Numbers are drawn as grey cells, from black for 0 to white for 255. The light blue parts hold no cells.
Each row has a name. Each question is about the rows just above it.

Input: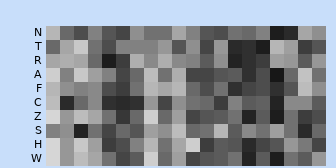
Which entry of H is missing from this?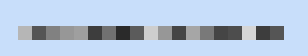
200
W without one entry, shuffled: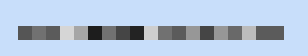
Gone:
159
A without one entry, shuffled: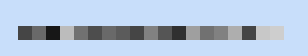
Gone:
194
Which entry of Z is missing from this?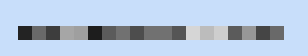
55
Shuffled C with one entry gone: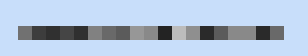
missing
97
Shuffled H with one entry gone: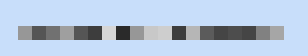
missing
121

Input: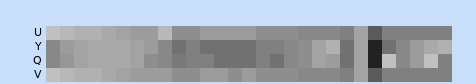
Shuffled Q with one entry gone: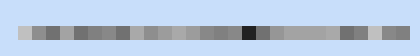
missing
121
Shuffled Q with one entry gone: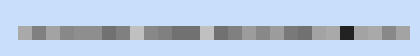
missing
150

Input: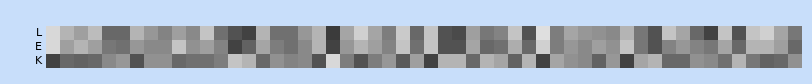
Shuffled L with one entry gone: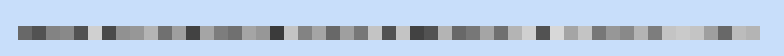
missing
223
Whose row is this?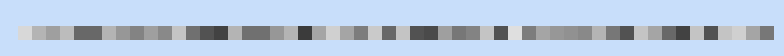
L
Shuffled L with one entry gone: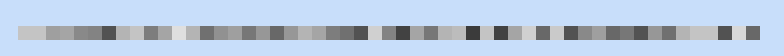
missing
74
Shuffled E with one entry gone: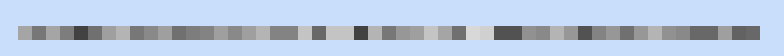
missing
173
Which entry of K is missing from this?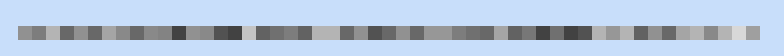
90
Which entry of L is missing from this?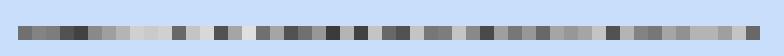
188
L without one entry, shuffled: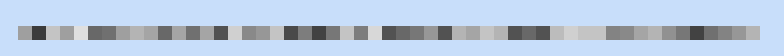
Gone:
202

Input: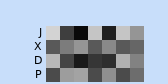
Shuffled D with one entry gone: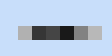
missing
46
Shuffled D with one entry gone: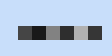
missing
184

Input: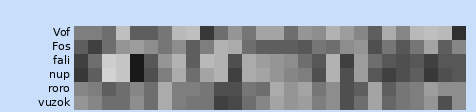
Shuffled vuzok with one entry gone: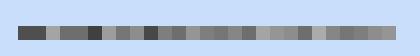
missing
102
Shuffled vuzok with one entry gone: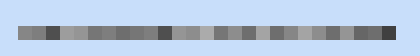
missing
72

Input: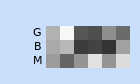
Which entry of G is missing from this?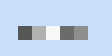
79
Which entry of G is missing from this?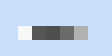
142
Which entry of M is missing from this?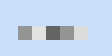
155
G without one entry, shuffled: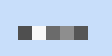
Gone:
177
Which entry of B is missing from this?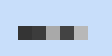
161
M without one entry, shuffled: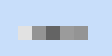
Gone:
220

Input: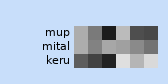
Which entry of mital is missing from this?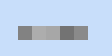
160
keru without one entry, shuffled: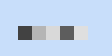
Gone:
34
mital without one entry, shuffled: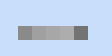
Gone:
130
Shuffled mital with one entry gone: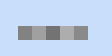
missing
167
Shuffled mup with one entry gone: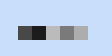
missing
78

